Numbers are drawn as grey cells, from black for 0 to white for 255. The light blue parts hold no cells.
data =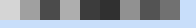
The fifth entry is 60
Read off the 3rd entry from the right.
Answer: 145
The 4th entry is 174

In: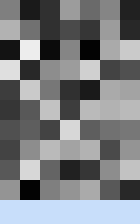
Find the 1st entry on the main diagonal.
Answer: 127
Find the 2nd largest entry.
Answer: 223
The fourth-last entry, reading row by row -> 148
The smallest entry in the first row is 26
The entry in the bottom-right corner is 40
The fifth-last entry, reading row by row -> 127
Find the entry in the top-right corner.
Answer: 33
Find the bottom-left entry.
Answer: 148
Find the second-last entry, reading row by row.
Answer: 88
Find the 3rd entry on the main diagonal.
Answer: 11
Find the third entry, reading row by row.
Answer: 48
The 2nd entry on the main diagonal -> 113
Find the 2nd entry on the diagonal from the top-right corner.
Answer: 156
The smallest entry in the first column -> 19
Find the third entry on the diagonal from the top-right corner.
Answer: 3
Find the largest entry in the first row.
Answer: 156
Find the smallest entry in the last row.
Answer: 3
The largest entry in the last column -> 202
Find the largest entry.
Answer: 237

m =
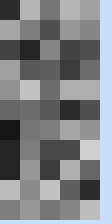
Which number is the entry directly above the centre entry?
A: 109
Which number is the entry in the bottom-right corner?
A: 188
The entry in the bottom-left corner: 125
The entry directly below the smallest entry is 36
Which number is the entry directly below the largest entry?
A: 102
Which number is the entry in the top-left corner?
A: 44
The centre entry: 88
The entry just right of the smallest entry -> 117
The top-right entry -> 160
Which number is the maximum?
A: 207
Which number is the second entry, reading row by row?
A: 181
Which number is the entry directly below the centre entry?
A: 125
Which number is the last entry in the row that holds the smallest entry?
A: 146
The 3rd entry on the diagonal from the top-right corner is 133
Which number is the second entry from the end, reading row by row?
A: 133
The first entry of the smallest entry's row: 21

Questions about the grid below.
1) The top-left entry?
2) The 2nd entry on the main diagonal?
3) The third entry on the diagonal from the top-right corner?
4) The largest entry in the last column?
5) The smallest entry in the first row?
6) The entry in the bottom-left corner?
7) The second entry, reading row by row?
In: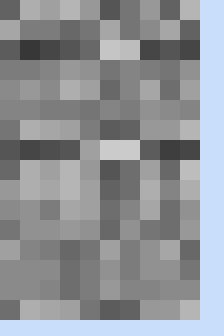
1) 98
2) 124
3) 70
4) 189
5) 85
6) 110
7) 174

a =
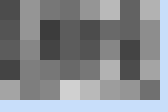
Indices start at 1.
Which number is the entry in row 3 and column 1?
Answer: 92
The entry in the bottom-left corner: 164
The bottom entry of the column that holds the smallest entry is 134
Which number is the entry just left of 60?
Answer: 149
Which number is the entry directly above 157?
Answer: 178
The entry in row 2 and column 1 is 84
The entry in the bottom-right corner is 112
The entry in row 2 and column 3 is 60
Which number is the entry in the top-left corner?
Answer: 76
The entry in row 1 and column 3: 119
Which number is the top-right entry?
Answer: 178
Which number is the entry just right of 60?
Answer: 92

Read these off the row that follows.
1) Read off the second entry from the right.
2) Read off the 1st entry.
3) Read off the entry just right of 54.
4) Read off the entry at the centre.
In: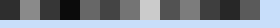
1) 39
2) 46
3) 11
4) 116
